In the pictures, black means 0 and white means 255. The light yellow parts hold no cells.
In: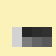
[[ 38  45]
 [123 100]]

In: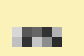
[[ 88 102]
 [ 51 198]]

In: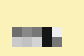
[[136 119]
 [194 211]]

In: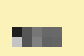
[[ 86 118]
 [ 85 128]]

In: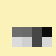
[[106  70]
 [207  70]]

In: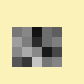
[[135  19]
 [125  43]]

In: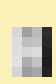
[[160 186]
 [191 195]]

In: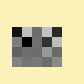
[[190 109]
 [  2 112]]

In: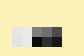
[[233 127]
 [233  11]]
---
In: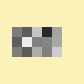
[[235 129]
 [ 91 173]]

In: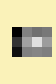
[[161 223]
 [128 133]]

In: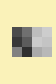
[[ 92 203]
 [ 47 170]]

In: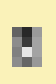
[[ 58 163]
 [230 163]]

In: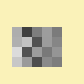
[[194  82]
 [ 82 156]]

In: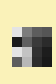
[[ 96  58]
 [195  49]]

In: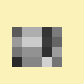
[[203 203]
 [146 146]]
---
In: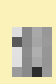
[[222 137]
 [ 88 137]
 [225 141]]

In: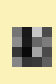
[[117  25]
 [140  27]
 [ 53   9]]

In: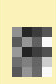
[[144  38]
 [ 89 149]
 [152  35]]

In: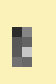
[[ 43 133]
 [ 87 100]
 [ 89 199]]

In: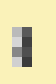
[[186  90]
 [214  64]
 [135  79]]

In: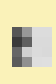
[[ 86 152]
 [ 58  95]
 [102 208]]

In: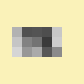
[[178  81]
 [197 130]
 [213 151]]

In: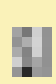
[[163 119]
 [147 174]
 [170 131]]

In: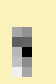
[[167 146]
 [ 94  99]
 [183   1]]
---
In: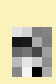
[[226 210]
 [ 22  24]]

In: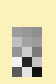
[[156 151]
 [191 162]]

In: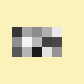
[[ 54 164]
 [143 244]]

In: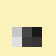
[[198  70]
 [223  60]]

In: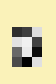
[[ 46  62]
 [226 240]]

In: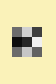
[[108 209]
 [ 13  38]]
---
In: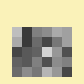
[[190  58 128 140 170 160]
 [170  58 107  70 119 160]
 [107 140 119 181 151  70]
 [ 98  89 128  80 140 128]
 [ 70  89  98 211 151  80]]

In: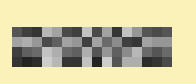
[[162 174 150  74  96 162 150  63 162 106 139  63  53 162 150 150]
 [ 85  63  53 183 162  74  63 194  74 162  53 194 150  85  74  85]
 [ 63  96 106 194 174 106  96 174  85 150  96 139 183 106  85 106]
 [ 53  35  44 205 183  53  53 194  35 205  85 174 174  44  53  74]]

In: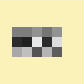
[[168 191  84 180  93]
 [126 126 146 117 146]
 [ 43  32 232  43 220]]

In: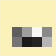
[[117  26  36 181]
 [ 94 158 247 137]]

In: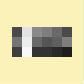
[[116 236 105  85  95 126]
 [ 74 226 138 126 105  74]
 [ 62 248  51  51  41  30]]

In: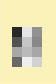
[[167 186 167]
 [104 239 209]
 [ 83 198 136]
 [ 39 229 145]]

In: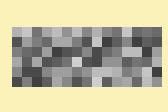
[[177 197 116 167 188 146 188 135 177 135 116 197 106 116 106]
 [167  94 167  83  94 116 207  83  74 146 146  94 116 106 177]
 [135  74  74 135 158 158 126 146 188 188 177 126 146 197  64]
 [126 106  94 158  64  83  94 135  74 106 126 188 188  64 158]
 [ 83 158 126 106 167 167 126  83 197  64  94 135  64  94  83]
 [ 74 126  64  94 167 135  83 116 207  94 158 167 106 188 146]]
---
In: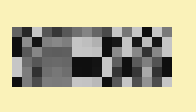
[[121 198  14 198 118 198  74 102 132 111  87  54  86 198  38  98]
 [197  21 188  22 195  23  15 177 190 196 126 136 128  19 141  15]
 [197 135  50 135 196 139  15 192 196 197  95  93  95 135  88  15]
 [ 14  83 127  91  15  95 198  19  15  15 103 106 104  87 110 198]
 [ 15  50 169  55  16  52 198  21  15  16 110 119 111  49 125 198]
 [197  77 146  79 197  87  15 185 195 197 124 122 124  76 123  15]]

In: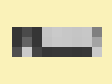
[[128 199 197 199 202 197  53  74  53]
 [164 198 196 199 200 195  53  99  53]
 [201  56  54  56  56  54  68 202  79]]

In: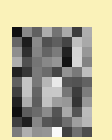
[[173  60 170 115 173  96 137  16]
 [169 192  69  95  81 138  29 102]
 [151 212  34 123 100 132  47 142]
 [131 214  18 149 136 117  81 173]
 [190 121 147  70 107 122  55  32]
 [ 98  83  87 233 182 120 196  96]
 [125  61 119 200 199 101 196  64]
 [151  52 151 157 194  94 174  34]
 [187  85 169  84 139 107  93  15]
 [183 159 110  76  85 134  31  63]
 [ 77 112  64 249 149 145 175 124]]

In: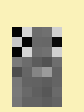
[[208 112 108 213   4]
 [  9 103 104   5 200]
 [208 113 109 212   3]
 [110  82  92 108 122]
 [ 99 155 133 102  77]
 [100  93  98  99 119]
 [106  87  95 105 121]
 [100  93  99  99 118]]

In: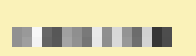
[[ 77  54 209 108 148 216 143 233 121 143 160  87 103 247 153 145]
 [ 76  54 211 111 152 217 142 231 117 145 164  88 100 243 159 145]]

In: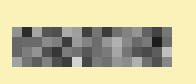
[[119  67  98 148 130 112  59 117  64 158 170  79  85 165  44 145]
 [108  28 121 105 136 176 150 108 131 154  60 127 138 106 106 102]
 [192  93  74  85 118 166 122 111  88 113 124  55  80 147 125 102]
 [134  81 111 177 140 149 113 122  71 211  61  79 129  93 116 161]]
